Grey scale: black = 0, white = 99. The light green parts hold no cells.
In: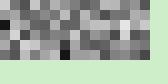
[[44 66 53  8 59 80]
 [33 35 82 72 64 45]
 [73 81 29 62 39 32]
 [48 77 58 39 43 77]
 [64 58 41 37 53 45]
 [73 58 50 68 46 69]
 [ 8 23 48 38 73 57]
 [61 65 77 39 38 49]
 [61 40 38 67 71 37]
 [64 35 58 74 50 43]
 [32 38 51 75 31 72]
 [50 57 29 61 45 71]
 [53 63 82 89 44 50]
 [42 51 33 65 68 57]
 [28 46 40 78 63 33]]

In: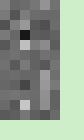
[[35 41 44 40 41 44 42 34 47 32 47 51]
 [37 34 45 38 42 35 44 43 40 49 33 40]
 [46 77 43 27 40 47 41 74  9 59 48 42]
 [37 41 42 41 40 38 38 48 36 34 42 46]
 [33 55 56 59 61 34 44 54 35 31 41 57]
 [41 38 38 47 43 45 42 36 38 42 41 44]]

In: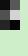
[[14 31  5]
 [ 2 82 34]]

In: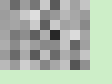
[[72 60 67 64 62 61 63]
 [60 41 54 47 64 65 41]
 [80 66 72 55 60 78 61]
 [70 35 61 37 79 86 46]
 [52 74 53 68 37 52 78]
 [65 41 54 15 78 59 35]
 [75 67 76 76 63 71 77]
 [33 56 39 85 66 65 63]
 [56 76 62 64 53 60 76]]

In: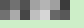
[[44 33]
 [66 44]
 [27 32]
 [74 63]
 [83 70]
 [40 62]
 [34 23]]

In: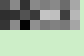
[[20 18 30]
 [54 19 53]
 [ 1 32 19]
 [56 22 53]
 [47 76 49]
 [50 74 53]
 [47 24 42]
 [64 71 65]]

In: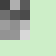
[[57 61 43 24]
 [58 56 33 68]
 [84 72 29 35]]

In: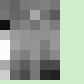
[[80 66 98 98 72  6 45 43]
 [38 45 55 63 60 46 40 39]
 [29 36 49 57 58 51 42 47]
 [46 47 57 58 56 45 65 48]
 [16 28 45 49 56 55 45 50]
 [13 29 53 59 58 48 35 46]]
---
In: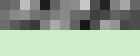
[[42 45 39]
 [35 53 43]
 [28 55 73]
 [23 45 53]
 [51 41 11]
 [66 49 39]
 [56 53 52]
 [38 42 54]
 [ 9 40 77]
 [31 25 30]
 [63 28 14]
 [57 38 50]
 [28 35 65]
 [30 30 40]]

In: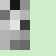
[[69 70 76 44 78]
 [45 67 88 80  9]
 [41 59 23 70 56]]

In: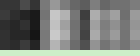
[[19 19 18 23 21]
 [17 15 15 18 21]
 [23 15 19 14 29]
 [14  8 10 10 20]
 [48 47 48 45 47]
 [70 78 75 77 59]
 [57 67 62 69 48]
 [42 45 44 46 40]
 [31 26 28 24 36]
 [57 66 62 67 49]
 [45 51 49 54 40]
 [52 60 56 62 44]
 [45 45 46 43 44]
 [54 60 58 60 48]]

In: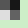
[[86 33]
 [38  9]]

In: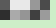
[[18 35]
 [66 91]
 [58 90]
 [25 59]
 [60 29]]

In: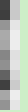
[[57 65 25 38 56 52 65 66 58 24 26]
 [89 92 79 83 88 87 92 92 89 78 79]]

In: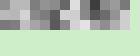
[[47 72 56]
 [49 71 72]
 [74 82 72]
 [64 53 49]
 [57 48 57]
 [35 36 54]
 [53 81 40]
 [82 80 86]
 [88 53 52]
 [64 34 24]
 [55 42 54]
 [68 57 60]
 [80 80 47]]
